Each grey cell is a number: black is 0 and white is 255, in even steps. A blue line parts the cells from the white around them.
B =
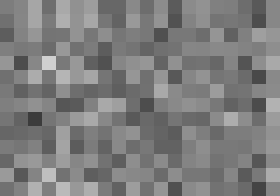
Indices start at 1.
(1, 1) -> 125
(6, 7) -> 166
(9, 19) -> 109
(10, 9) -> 137
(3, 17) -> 97
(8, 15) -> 139
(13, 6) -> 139
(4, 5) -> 152
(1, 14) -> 139
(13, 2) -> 88
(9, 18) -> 141
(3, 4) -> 116
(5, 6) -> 152
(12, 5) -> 157
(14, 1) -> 113
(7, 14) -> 125
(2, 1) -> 112
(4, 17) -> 136
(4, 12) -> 112
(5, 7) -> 96
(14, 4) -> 127
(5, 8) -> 81
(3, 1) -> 93
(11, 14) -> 126
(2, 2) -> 134
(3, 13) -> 120
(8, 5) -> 86
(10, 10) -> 146
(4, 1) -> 127
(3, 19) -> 159
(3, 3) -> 150
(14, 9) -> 98
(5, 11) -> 150
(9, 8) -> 136
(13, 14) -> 119
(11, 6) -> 92
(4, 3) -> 124

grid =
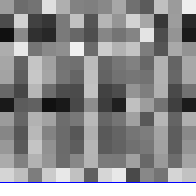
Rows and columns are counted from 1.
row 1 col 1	157
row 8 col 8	61
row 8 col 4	17
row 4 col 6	240
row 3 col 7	78
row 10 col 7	175
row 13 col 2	190
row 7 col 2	70
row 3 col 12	77
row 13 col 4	203
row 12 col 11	104
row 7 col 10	148
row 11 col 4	145
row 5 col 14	168
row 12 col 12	154
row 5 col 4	161
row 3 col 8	134
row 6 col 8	99
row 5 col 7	187
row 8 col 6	72
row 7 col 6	75
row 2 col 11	167
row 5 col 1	166
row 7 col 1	104
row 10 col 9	100
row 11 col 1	152
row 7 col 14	114
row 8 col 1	25
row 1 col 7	127
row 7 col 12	176
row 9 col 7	185
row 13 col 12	116
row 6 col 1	163
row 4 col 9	178
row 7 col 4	109
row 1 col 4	223

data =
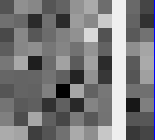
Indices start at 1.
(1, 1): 83
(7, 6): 166
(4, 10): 142
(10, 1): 171
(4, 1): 93
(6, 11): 160
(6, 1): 102
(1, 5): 99
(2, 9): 239
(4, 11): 165
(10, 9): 239
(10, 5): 113
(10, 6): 170
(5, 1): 119
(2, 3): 42
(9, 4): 95
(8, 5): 96
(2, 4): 112
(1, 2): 144
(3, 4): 108
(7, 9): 239
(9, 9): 239
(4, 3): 143
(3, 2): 136
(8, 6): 40
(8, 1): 116
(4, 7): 148
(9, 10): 86
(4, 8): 98
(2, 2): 104
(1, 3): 135
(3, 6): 145
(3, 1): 73

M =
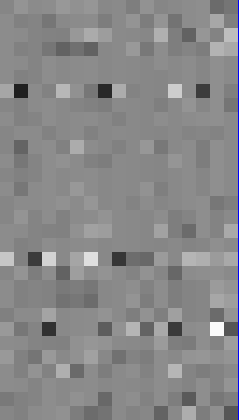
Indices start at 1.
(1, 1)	134
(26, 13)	137
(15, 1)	134
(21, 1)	140
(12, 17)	138
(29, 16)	119
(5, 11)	135
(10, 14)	132
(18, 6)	139
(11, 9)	129
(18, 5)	137
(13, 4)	141
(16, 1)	134
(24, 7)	140
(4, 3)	132
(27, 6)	106
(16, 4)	141
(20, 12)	134
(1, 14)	140
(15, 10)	131
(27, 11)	130
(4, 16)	179
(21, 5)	121
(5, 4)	141
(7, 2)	32
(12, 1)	140
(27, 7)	140
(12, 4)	141
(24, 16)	250
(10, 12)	134
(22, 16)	167
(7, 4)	130
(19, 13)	137
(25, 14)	123
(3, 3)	132
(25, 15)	142
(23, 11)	146
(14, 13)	137
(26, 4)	153

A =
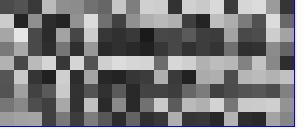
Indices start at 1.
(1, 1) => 75
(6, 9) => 35
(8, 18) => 202
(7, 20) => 77
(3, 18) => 73
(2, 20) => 220
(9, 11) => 47
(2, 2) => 36
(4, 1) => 121
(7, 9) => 90
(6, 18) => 182
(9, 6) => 60
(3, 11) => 26
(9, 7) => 125
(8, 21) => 147
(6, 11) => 60
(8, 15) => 176
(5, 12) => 108
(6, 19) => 187
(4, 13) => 71
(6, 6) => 44
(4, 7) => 152
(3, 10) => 57
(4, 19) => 50
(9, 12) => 56
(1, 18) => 214
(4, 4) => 46
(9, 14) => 53
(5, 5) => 55
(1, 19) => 220
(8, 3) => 78
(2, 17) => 173
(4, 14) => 50
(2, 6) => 146

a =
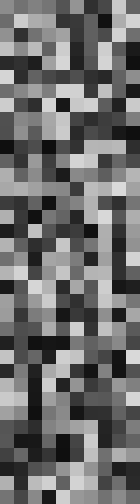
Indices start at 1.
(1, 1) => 140
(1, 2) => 114
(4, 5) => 205
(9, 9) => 70
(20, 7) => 180
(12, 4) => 62
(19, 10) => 211
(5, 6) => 32
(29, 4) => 159
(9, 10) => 126
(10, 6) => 41
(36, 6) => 152
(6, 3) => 98
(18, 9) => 31
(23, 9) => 26
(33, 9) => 176
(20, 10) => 97
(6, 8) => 40
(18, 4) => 65
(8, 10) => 202
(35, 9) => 111
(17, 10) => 154
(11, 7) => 181
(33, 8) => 112
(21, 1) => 25
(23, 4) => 141
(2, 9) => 173
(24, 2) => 78
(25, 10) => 70
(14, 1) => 168
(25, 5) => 20
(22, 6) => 48
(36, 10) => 106
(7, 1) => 110
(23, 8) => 143
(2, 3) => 173
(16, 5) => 100

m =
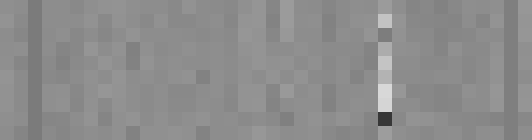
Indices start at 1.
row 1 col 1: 143
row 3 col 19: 147
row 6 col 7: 145
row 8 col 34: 141
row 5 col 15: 141
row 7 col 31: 136
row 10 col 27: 131
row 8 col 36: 149
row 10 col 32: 141
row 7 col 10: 142
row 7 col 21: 153
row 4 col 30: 143
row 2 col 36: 147
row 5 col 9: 143
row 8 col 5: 145
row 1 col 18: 144
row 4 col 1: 142
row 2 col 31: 135
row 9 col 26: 141
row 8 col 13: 138
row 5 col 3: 123
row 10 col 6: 139
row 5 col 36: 147
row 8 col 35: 141
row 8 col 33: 134
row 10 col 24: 137
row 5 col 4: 138
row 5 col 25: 141
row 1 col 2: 141
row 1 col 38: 151
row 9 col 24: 141
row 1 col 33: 136
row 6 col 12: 140
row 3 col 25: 142
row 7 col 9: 147
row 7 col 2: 139
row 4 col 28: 172
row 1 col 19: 149

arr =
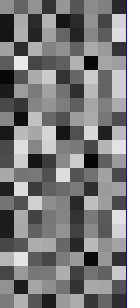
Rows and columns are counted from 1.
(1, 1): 144
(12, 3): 22
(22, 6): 172
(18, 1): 72
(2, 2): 171
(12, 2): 206
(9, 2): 14
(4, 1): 162
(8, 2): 54
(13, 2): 117
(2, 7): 146
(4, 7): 170
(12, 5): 137
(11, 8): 181
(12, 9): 154
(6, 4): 202
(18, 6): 39
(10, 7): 216
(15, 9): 71
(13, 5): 221
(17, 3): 97
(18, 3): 172
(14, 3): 60
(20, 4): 121
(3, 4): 161
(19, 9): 48
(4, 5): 144
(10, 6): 80
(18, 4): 169
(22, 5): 155
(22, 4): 28
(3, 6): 35
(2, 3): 43
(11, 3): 134
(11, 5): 127
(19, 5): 124

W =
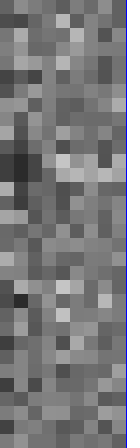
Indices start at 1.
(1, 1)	99
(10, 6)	131
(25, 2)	103
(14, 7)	140
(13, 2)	43
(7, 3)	153
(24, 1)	108
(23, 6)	124
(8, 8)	133
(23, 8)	134
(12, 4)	147
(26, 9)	117
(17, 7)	142
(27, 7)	109
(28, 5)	104
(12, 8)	83
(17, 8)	96
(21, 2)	171
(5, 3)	153
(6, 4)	131
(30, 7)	107
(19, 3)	97
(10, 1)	165
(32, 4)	114
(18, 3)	88
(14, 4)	103
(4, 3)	104
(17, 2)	95
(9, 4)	122
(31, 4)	112
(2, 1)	77
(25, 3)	111
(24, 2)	157
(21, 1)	82
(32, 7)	112
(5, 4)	130
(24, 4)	119
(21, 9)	101

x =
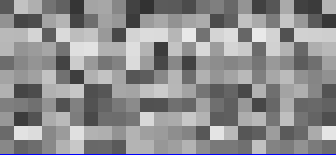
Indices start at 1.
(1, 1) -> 88
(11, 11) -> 179
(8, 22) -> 102
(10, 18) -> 86
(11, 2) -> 100
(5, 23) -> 111
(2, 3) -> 76
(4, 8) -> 177
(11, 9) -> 90
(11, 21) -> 124
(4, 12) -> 60
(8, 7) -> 82
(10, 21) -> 90
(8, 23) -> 105
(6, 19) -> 127
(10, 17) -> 185
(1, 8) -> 167
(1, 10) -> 66
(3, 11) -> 220
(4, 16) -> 156
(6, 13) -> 182
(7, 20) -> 111
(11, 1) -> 136
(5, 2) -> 135
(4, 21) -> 178
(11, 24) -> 109
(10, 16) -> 228
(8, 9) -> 121
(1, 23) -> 59
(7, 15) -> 117
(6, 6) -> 62
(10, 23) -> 171
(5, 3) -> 148
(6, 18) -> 185
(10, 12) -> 155
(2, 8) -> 162
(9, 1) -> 152
